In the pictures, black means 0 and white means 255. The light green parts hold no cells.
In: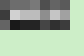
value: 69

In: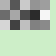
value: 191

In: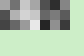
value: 37

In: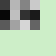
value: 162

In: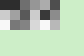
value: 216

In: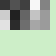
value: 110
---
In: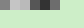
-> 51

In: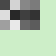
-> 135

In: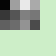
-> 233

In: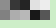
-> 225

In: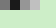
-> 150

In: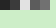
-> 92

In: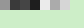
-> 171

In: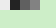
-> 96

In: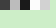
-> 252
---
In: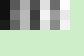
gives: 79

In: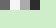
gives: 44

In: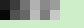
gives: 177

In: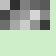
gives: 101

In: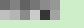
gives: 118

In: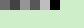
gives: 87

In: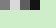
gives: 19

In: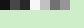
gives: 247

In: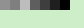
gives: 94

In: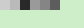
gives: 154
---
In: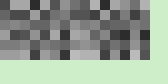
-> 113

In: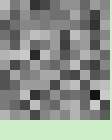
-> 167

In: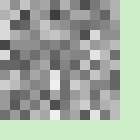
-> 154

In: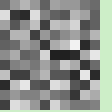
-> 97

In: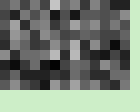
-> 79

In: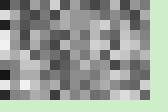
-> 122

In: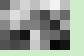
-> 168

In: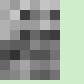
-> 155
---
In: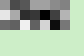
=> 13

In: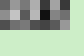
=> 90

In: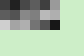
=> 83

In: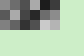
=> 202

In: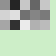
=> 177

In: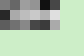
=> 59

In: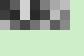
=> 93
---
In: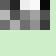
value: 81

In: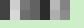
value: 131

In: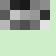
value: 45

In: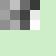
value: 234

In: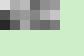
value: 197

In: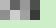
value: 78

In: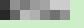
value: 204

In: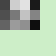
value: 132

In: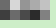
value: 194

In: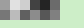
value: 107
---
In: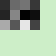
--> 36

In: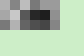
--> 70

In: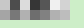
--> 86

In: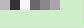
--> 136

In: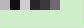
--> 57

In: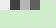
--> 182

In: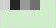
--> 154

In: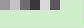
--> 109

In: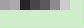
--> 89
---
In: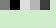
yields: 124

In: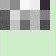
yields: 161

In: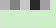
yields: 159

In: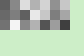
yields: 145

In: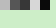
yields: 86

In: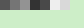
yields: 117

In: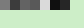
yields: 89

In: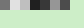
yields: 116
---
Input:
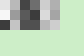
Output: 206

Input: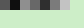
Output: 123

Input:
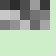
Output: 156

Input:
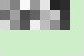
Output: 35

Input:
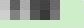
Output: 67

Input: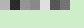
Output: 86

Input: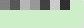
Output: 203

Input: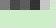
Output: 51

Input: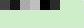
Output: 0
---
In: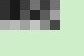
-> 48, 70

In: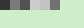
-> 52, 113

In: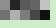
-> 142, 16

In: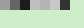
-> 157, 51

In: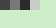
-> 67, 203

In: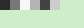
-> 43, 204

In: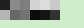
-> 31, 50

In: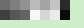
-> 108, 11

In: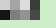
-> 208, 72
